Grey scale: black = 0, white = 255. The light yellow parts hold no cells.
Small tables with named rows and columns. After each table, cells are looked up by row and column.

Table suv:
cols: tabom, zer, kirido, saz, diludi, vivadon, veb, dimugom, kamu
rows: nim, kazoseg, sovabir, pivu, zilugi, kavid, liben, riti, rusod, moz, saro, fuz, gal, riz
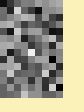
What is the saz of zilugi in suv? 117
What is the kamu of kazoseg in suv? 153
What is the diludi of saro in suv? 108
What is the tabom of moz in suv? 160
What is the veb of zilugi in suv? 97
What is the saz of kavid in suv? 31
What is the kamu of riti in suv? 130
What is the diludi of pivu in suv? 102
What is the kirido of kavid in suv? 167
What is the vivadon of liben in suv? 94
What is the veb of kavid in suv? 158
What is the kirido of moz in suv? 182
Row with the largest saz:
riz

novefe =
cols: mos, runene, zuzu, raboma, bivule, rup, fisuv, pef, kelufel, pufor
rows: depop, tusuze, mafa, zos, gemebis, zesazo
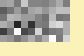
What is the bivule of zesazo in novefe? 174
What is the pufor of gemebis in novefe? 175
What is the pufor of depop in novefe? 125
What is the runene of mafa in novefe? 182
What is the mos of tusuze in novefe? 94
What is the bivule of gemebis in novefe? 91
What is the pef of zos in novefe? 208
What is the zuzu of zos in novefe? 37
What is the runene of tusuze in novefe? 118
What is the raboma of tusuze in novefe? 115
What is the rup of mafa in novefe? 131
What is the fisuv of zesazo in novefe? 173
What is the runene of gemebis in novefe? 113
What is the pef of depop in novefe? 146
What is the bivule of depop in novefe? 132

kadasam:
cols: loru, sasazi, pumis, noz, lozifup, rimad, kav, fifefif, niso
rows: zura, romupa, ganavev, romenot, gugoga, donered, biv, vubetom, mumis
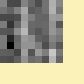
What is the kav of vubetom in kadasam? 125
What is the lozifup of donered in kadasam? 143
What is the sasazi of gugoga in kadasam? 84
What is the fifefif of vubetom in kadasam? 198
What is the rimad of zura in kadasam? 77
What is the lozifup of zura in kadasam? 104
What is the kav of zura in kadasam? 114
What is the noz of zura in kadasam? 131
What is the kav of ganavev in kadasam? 100
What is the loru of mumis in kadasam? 81
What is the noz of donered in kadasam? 153

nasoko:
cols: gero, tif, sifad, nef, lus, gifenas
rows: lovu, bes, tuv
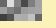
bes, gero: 160
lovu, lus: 127
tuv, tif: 84
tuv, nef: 172
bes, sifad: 113
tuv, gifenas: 103
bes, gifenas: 165
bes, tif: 129
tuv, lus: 193
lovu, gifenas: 162
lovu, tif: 221
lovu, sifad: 131
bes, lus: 162
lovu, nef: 74
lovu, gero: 103

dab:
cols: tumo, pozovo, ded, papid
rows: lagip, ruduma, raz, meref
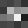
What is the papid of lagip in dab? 49
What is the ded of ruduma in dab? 143
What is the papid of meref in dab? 78
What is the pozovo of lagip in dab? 66
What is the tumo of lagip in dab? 73
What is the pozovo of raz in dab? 130
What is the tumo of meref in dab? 69
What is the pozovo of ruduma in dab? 184
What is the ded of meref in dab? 55
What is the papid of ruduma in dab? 150
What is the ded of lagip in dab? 81
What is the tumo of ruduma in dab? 56
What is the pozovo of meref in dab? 74
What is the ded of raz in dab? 240
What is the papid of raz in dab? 28
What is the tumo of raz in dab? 117

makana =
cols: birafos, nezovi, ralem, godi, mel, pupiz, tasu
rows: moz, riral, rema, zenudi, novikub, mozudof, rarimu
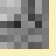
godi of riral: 121
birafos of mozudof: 108
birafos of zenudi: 89
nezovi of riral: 171
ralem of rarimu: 114
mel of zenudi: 143
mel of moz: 76
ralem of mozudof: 138
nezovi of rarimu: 151
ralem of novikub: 127
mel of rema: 63
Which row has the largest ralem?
moz

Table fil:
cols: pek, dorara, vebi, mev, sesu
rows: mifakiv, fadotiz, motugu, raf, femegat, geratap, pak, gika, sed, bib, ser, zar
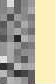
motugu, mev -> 137
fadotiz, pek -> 133
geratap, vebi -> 38
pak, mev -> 111
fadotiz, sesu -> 169
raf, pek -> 90
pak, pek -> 150
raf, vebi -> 111
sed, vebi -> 129
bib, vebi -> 190
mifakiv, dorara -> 219
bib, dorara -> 81

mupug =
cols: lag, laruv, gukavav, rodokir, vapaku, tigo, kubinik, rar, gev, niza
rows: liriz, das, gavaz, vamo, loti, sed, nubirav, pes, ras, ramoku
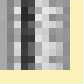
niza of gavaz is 149
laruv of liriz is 132
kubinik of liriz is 202
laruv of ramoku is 138
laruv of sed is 128
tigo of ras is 221
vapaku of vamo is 103
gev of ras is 155
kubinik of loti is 202
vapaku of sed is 55
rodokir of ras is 52
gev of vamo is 190
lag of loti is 168
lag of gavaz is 171
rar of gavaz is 137
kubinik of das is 231
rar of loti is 150
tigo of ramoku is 175
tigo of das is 174
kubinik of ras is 206

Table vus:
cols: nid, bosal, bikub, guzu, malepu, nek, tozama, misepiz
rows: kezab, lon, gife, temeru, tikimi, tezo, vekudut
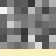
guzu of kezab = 94
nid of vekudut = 146
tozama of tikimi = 97
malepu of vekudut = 154
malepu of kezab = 54
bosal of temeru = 206
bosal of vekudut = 124
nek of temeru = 94
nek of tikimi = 136
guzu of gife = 117
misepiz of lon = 110
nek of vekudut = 218
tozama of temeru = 107
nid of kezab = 84
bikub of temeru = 158
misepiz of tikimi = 77
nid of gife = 108
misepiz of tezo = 192
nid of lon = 246
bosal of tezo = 158
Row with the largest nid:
lon

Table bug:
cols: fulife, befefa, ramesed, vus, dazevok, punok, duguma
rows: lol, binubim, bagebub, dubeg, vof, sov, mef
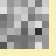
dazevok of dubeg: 190
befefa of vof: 178
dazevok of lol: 201
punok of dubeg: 221
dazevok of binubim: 146
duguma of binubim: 220
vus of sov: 114
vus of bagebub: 206
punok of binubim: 200
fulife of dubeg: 127
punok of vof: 47

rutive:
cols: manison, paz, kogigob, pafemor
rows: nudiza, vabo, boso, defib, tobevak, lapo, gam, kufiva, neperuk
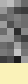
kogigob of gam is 161
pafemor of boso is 109
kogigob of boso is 127
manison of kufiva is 121
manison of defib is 157
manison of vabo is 150
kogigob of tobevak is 43
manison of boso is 101
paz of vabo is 108
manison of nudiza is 178

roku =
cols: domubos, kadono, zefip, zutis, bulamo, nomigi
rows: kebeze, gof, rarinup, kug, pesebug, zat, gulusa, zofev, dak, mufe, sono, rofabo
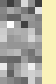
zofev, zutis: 135
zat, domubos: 209
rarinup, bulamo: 151
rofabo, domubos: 152
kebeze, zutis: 217
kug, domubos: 186
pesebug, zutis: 173
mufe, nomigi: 173
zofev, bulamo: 116
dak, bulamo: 123
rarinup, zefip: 100
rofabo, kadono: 136
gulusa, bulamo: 160
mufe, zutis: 192
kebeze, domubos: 109
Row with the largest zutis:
kebeze

